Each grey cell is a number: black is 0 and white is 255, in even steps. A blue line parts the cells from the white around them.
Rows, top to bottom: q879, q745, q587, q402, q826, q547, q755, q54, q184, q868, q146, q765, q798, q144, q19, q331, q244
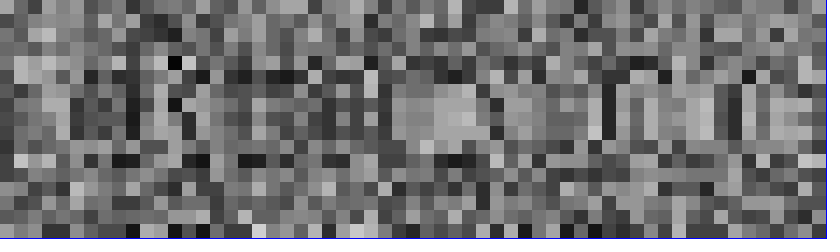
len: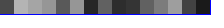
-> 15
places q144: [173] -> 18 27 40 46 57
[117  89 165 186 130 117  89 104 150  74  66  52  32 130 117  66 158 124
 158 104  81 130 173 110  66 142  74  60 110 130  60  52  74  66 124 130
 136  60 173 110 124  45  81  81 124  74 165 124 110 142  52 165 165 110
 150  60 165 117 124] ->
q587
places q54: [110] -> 16 20 22 54
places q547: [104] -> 49
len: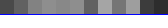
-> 12

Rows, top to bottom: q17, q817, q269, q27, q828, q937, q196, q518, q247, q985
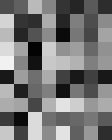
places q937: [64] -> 4 6
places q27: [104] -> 6
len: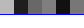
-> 6
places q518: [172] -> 0 7
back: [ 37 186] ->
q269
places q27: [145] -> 4 7
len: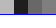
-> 4

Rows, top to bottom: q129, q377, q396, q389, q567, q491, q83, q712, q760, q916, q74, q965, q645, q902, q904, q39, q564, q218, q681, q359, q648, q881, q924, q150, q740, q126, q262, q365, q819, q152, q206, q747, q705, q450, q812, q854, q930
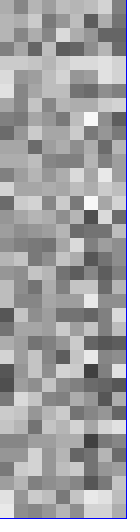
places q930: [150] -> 3
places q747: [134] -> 0 1 8
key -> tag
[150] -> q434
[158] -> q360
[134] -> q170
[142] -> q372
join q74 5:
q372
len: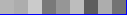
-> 9
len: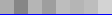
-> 8
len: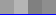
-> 4

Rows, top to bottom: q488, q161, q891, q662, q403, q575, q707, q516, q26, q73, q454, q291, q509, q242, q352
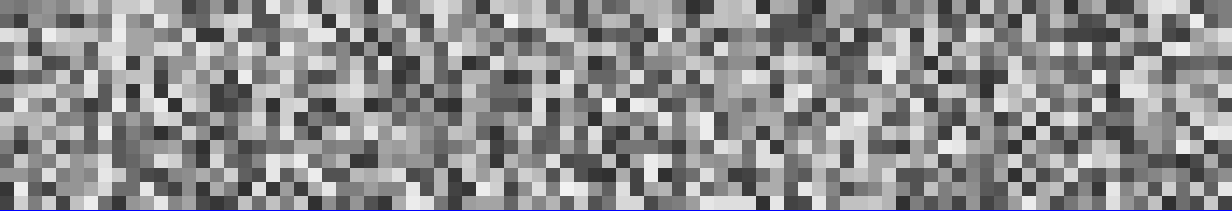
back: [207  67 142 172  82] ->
q161
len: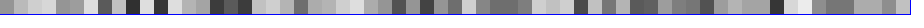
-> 65
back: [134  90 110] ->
q403
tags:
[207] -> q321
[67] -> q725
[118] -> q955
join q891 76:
q725
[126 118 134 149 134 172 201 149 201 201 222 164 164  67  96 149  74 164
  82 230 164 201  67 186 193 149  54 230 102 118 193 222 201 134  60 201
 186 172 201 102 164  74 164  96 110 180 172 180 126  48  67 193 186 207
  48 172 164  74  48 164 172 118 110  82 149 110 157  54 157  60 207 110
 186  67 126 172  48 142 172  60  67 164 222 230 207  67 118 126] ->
q488
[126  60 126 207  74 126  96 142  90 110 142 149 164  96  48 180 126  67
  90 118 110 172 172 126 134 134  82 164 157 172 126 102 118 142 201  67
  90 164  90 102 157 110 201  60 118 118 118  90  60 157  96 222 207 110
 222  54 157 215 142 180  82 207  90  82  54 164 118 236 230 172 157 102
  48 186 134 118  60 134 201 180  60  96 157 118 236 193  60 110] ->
q454

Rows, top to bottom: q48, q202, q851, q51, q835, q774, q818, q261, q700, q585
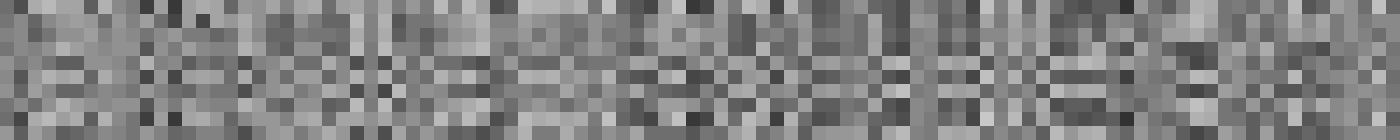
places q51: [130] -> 2 15 16 28 29 35 41 66 82 89 95
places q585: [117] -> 6 9 29 42 50 72 95 99
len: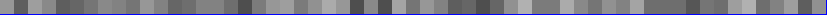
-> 59
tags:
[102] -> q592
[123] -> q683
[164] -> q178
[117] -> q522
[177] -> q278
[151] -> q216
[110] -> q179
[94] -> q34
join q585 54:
q179
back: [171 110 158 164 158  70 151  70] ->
q774
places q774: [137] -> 0 24 26 34 42 57 62 95

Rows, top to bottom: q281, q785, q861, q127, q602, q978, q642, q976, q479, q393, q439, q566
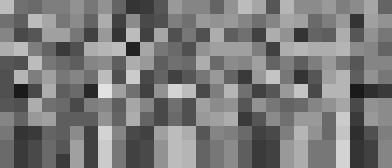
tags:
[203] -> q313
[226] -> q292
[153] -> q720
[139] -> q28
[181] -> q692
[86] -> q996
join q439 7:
q313
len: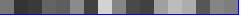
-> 17
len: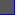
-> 1

